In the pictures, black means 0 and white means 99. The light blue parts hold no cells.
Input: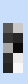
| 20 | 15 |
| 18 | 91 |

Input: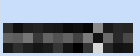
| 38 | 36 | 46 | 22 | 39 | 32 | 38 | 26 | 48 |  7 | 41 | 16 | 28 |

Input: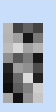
| 70 | 62 |  9 | 47 |
| 56 | 34 | 48 |  9 |
|  9 | 41 | 85 | 13 |
| 65 |  7 | 56 | 77 |

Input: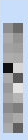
| 66 | 57 |
| 67 | 66 |
| 66 | 34 |
| 64 | 70 |
| 61 | 66 |

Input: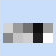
| 53 | 76 | 80 | 12 | 98 |

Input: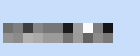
| 57 | 54 | 69 | 66 | 60 | 60 | 45 | 60 | 38 | 54 | 47 |

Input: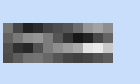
| 38 | 47 | 55 | 58 | 48 | 33 | 20 |  9 | 14 | 28 | 39 |
| 29 | 36 | 44 | 45 | 40 | 33 | 27 | 25 | 27 | 32 | 36 |

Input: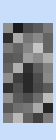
| 18 | 66 | 46 | 53 | 39 |
| 34 | 36 | 61 | 54 | 68 |
| 55 | 24 | 16 | 30 | 53 |
| 56 | 35 | 30 | 42 | 73 |
| 50 | 72 | 38 | 25 | 47 |

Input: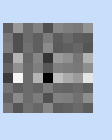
| 46 | 31 | 42 | 37 | 48 | 36 | 41 | 36 | 35 |
| 32 | 70 | 40 | 52 | 20 | 60 | 56 | 46 | 69 |
| 23 | 95 | 42 | 70 |  1 | 74 | 66 | 60 | 89 |
| 38 | 54 | 42 | 48 | 31 | 50 | 49 | 44 | 55 |
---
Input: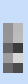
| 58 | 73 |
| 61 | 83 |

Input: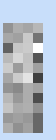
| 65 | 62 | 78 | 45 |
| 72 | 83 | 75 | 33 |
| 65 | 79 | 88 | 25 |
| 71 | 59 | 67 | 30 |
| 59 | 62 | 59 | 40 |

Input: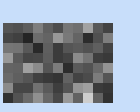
| 27 | 25 | 14 | 42 | 39 | 59 | 47 | 39 | 17 | 31 | 49 |
| 59 | 35 | 27 | 28 | 36 | 23 | 26 | 54 | 45 | 24 | 22 |
| 41 | 37 | 33 | 25 | 22 | 20 | 38 | 26 | 29 | 48 | 33 |
| 19 | 32 | 41 | 56 | 40 | 28 | 59 | 38 | 80 | 38 | 19 |

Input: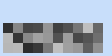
| 72 | 21 | 53 | 63 | 59 | 32 | 61 | 28 | 33 | 43 |

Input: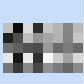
| 12 | 30 | 74 | 58 | 64 | 69 | 51 | 77 |
| 89 |  9 | 91 | 18 | 96 | 79 | 63 | 84 |

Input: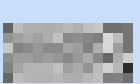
| 57 | 62 | 66 | 62 | 67 | 75 | 53 | 55 | 52 | 49 | 84 | 73 | 45 |
| 55 | 61 | 61 | 58 | 61 | 58 | 53 | 59 | 66 | 53 | 40 | 67 | 80 |
| 40 | 73 | 70 | 69 | 69 | 71 | 68 | 67 | 71 | 74 | 49 | 50 | 43 |
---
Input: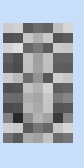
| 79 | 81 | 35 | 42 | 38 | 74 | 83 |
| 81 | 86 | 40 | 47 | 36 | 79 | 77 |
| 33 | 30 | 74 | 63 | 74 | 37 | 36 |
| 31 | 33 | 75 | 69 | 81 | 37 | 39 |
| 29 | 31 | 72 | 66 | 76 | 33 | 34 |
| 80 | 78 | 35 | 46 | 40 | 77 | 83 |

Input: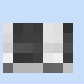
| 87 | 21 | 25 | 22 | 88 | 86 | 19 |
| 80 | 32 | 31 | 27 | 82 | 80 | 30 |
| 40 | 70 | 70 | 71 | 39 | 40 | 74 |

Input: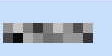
| 56 | 76 | 49 | 21 | 48 | 75 | 56 | 31 | 64 |

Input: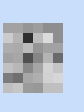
| 63 | 63 | 58 | 61 | 55 | 55 |
| 67 | 66 | 73 | 58 | 63 | 63 |
| 75 | 71 | 53 | 64 | 82 | 76 |
| 74 | 77 | 60 | 59 | 74 | 74 |

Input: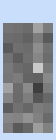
| 45 | 44 | 42 | 63 | 48 |
| 35 | 43 | 42 | 55 | 44 |
| 47 | 42 | 40 | 78 | 47 |
| 63 | 42 | 54 | 24 | 48 |
| 36 | 44 | 40 | 48 | 46 |
| 48 | 35 | 40 | 61 | 50 |

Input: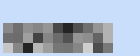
| 53 | 43 | 56 | 52 | 58 | 28 | 14 | 31 | 43 | 58 | 69 |
| 77 | 52 | 14 | 71 | 61 | 46 | 45 | 52 | 80 | 30 | 47 |
